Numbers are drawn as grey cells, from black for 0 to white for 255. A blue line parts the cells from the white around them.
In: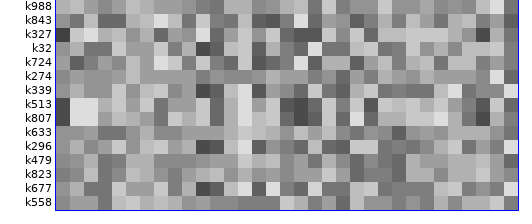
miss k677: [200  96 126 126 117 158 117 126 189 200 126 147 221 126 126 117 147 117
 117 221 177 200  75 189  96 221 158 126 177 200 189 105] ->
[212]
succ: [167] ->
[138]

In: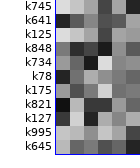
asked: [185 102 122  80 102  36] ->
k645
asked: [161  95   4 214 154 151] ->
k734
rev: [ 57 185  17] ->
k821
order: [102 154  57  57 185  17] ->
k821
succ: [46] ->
[69]

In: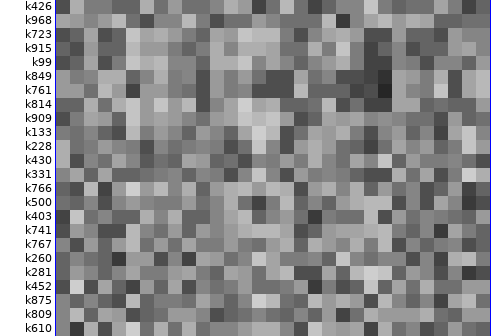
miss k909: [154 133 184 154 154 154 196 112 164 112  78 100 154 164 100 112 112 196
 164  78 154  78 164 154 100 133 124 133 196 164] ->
[143]
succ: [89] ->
[112]

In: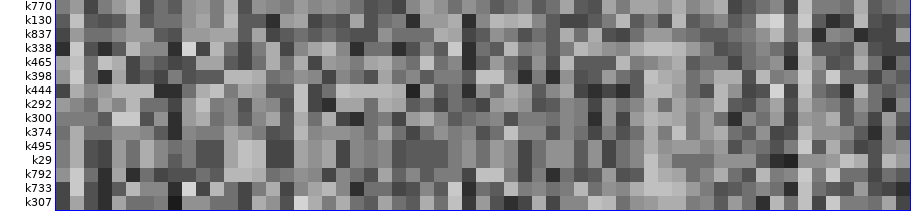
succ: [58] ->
[154]
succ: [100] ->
[135]

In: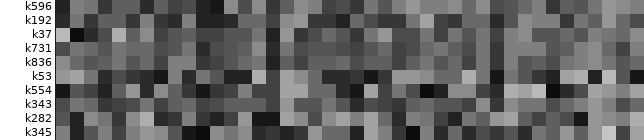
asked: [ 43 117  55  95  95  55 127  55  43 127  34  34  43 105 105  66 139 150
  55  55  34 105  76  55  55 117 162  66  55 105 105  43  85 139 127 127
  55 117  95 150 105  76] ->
k192
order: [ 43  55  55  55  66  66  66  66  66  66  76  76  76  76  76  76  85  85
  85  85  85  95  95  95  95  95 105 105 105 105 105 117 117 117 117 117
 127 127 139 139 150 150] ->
k343
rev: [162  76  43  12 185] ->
k554

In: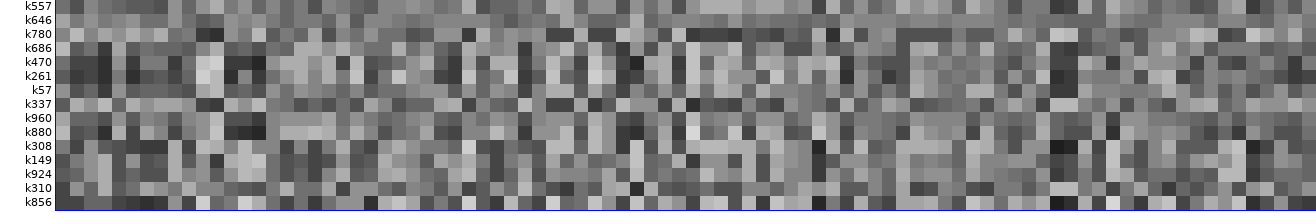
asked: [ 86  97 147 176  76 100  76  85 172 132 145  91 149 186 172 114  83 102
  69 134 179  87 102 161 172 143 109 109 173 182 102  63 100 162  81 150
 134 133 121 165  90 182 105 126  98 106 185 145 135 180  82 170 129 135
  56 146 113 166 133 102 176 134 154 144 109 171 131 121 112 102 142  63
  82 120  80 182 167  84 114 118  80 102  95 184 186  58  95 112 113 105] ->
k924
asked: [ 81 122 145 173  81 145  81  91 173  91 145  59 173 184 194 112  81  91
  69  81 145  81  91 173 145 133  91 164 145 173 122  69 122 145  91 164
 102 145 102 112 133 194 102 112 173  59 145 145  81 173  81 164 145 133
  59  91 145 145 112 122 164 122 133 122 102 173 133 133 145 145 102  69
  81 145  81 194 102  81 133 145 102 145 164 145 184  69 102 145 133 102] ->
k149
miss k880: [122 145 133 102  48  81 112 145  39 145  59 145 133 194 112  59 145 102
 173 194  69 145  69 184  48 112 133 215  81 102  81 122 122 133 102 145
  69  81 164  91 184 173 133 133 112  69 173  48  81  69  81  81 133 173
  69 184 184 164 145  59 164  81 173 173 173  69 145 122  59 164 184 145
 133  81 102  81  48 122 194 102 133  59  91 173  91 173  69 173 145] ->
[154]

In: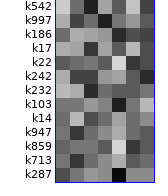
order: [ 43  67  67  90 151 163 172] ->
k242
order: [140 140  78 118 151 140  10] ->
k287
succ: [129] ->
[31]
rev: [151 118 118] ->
k103
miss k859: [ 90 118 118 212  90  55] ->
[100]

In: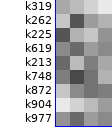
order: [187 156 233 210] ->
k904
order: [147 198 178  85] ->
k225
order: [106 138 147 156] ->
k977
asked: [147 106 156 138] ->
k977
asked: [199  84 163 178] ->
k262

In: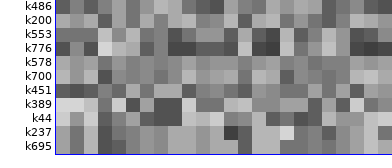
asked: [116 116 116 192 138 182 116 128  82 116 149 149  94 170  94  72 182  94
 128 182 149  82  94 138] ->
k553
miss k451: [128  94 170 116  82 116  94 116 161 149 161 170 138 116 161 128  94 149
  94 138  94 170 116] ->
[105]

